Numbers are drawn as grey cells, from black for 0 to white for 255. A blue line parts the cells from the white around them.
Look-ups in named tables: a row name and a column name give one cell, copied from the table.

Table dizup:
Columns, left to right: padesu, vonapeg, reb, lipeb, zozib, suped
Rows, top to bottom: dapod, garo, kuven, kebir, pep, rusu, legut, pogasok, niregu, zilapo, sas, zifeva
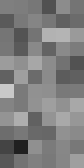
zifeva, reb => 128
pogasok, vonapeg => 122
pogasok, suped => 168
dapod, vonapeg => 125
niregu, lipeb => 148
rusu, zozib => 92
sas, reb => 144
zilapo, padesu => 109
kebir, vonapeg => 90
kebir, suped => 124
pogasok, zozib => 145
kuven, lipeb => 178
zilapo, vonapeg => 120
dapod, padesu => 127
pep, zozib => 114
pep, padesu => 156
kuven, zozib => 180

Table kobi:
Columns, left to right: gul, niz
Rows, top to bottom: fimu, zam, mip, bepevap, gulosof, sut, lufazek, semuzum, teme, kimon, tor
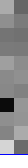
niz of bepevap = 121
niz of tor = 107
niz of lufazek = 129
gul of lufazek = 136
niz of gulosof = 140
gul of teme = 143
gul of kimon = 132
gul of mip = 116
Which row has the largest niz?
kimon

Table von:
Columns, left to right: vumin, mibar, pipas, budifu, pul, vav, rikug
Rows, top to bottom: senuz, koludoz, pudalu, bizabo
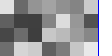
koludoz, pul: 220
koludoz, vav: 151
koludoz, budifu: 132
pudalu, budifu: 199
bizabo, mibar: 213
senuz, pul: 144
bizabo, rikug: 233
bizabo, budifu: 96
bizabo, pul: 124
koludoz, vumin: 96
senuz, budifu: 163
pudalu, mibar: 108
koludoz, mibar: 64

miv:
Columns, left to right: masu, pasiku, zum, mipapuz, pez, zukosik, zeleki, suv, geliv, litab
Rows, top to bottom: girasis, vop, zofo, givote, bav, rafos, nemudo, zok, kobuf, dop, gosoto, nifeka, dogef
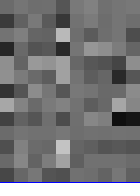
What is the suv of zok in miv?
104
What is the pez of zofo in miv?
185
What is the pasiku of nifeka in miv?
135
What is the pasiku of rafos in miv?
123
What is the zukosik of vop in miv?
114
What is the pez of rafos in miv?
161
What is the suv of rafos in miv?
102
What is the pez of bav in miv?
161
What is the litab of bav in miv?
142
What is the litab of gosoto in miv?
83
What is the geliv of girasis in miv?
117
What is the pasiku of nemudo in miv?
84

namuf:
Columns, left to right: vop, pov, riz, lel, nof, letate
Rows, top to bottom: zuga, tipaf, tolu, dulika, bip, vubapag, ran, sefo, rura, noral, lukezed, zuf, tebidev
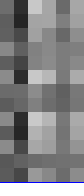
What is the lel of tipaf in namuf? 165
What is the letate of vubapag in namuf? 171
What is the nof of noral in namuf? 116
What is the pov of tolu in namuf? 73
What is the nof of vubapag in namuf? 122
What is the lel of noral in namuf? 162
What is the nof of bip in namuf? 124
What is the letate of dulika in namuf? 127
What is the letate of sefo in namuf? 118
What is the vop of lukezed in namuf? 139

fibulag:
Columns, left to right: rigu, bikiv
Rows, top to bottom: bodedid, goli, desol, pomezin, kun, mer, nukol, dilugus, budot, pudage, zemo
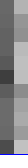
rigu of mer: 62
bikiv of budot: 170
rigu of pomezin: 98
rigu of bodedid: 104
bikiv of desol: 144
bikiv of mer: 190
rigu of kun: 89
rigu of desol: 98
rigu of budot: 107
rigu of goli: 102
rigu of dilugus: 107
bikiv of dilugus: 162
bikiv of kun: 191
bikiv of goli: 149
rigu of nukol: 93
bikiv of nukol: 140
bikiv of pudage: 155

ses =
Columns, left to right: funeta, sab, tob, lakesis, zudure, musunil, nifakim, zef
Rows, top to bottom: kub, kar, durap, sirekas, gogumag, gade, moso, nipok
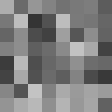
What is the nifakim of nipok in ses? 166
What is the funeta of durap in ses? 101
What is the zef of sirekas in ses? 66
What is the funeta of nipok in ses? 148
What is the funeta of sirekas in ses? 129
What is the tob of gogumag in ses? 78
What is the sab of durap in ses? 141
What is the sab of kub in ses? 106
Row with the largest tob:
moso

